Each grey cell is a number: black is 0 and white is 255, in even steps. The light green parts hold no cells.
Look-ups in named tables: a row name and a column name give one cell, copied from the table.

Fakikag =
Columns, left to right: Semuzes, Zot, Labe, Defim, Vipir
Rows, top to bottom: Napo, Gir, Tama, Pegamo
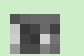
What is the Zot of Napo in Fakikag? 99
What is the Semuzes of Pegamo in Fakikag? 152
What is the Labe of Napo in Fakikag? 104
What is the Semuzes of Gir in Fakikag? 199
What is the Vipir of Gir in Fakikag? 65
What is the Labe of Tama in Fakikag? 55
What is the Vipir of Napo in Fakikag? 104
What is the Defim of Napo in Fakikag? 105
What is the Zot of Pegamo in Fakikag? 75
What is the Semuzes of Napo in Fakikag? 83

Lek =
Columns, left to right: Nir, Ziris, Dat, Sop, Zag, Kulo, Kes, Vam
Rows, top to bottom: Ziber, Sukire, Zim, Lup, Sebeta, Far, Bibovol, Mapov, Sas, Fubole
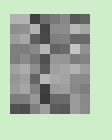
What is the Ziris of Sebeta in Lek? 138
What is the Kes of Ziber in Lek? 87
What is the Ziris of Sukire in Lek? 144
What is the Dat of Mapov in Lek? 130
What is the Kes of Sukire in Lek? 183
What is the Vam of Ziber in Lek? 99
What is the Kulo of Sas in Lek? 106
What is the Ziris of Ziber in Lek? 179
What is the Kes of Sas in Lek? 155
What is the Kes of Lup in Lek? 196
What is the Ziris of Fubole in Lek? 78
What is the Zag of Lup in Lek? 99
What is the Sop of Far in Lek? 92
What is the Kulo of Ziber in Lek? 135
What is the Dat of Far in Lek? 141

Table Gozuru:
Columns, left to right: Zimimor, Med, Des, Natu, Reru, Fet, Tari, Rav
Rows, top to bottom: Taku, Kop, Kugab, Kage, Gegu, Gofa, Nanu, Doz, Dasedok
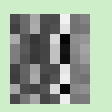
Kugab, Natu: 73
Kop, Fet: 225
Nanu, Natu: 64
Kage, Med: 90
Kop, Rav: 119
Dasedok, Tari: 119
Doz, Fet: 8
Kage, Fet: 20
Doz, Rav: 143
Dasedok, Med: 119
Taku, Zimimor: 76
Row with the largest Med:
Dasedok

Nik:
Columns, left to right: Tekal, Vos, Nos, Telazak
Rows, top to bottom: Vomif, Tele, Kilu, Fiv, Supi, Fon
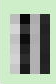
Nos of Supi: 177
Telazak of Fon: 36
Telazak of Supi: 33
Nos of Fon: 177
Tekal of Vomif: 188
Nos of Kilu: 173
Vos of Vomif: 8
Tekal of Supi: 210
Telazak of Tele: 34

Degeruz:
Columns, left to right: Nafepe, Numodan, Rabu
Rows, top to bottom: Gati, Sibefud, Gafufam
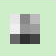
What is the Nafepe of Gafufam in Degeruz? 103
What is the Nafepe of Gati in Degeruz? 230
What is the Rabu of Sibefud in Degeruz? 157
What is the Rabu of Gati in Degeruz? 186
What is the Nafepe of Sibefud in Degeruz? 238
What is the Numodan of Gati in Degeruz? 136
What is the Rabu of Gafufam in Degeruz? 68
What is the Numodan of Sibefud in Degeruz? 150
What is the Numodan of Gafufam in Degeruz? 49
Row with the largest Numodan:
Sibefud

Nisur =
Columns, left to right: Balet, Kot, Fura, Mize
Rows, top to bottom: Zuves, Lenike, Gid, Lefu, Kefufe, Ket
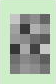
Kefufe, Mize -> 93
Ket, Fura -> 141
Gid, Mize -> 90
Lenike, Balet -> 160
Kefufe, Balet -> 110
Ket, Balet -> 124
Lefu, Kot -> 169

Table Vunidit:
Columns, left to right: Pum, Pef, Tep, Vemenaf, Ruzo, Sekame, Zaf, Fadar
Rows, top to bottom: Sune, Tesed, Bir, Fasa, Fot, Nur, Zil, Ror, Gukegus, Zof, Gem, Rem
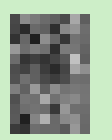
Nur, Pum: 77
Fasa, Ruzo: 46
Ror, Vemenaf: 95
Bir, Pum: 50
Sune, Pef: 139
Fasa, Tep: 125
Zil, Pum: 81
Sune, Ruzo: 96
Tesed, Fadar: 109

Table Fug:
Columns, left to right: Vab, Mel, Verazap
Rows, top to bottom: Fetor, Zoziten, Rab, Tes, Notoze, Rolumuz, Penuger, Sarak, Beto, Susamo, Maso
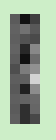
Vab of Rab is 95
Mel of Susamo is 47
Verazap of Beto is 105
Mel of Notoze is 17
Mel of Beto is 99
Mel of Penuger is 95
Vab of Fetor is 91
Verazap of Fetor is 63

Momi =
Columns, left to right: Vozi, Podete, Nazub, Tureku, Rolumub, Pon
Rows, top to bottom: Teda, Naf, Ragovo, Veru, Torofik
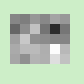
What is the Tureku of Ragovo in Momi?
139
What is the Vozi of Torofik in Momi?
166
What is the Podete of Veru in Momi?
186
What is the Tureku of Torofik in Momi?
175
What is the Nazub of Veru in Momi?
186
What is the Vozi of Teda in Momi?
134
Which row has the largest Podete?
Ragovo

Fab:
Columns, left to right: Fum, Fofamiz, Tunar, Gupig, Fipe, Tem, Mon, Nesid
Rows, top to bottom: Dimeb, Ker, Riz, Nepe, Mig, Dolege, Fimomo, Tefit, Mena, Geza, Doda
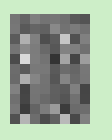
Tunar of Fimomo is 133
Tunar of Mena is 116
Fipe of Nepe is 87
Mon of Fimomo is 106
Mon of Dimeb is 89
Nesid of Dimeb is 84
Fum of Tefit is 129
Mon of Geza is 107
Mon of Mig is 69
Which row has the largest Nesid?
Mig

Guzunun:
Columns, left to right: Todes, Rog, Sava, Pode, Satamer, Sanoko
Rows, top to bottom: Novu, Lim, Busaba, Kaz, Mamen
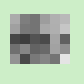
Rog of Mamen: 73
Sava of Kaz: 99
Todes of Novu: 171
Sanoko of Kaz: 143
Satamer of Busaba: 165
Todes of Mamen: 147
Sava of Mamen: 121
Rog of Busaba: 61

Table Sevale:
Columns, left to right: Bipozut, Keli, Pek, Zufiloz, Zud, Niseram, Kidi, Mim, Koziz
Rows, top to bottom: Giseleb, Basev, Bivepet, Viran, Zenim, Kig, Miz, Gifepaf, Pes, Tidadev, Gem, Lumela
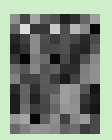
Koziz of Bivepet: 74
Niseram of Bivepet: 83
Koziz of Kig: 144
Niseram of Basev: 77
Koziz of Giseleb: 159
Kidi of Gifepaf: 148
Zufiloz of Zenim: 105
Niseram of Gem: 65
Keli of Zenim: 6
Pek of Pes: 33
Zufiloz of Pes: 74
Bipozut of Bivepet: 38
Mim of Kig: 126
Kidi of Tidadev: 146
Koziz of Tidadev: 21

